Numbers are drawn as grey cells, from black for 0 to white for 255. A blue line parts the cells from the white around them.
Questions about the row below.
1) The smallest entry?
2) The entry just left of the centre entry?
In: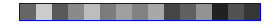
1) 33
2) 160

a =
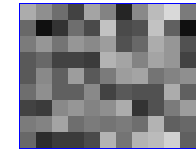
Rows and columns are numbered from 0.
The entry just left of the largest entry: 187
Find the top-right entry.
123
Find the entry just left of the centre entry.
89
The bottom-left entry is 104
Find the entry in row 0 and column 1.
143
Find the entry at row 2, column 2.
116
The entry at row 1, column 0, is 104
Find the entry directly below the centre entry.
66
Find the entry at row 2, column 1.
150
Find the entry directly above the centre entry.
179
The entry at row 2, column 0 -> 123
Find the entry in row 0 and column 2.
110
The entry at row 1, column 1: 16
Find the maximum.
217
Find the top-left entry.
172
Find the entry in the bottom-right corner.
96
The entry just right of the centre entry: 157
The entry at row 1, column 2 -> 51

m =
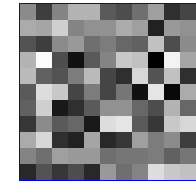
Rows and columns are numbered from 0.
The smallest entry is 1
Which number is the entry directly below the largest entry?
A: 97
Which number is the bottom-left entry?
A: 40
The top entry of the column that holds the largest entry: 62
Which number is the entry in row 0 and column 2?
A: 132
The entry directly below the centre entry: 145
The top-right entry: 69
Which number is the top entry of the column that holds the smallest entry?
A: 159
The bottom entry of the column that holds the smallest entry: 221
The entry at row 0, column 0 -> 139
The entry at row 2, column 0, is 83
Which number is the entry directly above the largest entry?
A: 62
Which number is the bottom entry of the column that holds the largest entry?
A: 83
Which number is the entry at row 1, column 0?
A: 171
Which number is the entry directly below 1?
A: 83
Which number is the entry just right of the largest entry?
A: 77
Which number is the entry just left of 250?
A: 179
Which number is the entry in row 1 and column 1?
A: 165
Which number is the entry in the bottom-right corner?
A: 193

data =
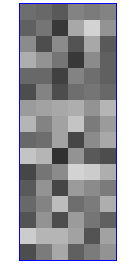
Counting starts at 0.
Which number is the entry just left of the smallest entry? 181
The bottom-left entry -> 77
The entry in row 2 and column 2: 139
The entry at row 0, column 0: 110
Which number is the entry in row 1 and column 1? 117
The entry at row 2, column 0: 139
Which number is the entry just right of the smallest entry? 147
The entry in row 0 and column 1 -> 104
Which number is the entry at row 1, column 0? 96
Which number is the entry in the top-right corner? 131
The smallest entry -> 49
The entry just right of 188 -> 110
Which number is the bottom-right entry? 147
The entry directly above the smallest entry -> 162
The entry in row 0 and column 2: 89
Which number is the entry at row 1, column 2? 56

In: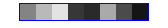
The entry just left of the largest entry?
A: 185
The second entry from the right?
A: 75
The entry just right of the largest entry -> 55

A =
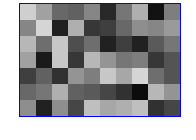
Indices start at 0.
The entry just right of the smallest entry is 183
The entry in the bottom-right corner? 70
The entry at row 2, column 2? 199
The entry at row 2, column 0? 183
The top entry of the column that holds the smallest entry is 175
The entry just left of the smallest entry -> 49
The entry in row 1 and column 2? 33
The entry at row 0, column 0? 207
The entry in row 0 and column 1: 161
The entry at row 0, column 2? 104
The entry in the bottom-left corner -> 142
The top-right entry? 126
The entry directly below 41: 63

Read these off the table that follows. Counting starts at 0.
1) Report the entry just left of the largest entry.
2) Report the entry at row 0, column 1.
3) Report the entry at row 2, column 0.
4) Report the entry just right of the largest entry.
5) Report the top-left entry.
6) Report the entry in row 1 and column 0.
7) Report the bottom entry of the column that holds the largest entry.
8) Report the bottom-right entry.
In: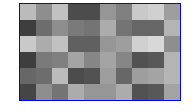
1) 208
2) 142
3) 201
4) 142
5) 187
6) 62
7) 88
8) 164

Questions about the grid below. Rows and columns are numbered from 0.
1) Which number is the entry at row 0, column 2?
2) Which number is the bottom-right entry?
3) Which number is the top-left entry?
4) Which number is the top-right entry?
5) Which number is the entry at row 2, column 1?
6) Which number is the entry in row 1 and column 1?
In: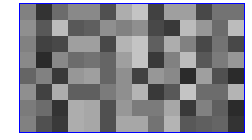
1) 108
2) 51
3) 129
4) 115
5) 65
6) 88

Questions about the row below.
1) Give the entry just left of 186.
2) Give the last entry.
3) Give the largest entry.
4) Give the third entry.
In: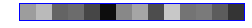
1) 157
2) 52
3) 200
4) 100
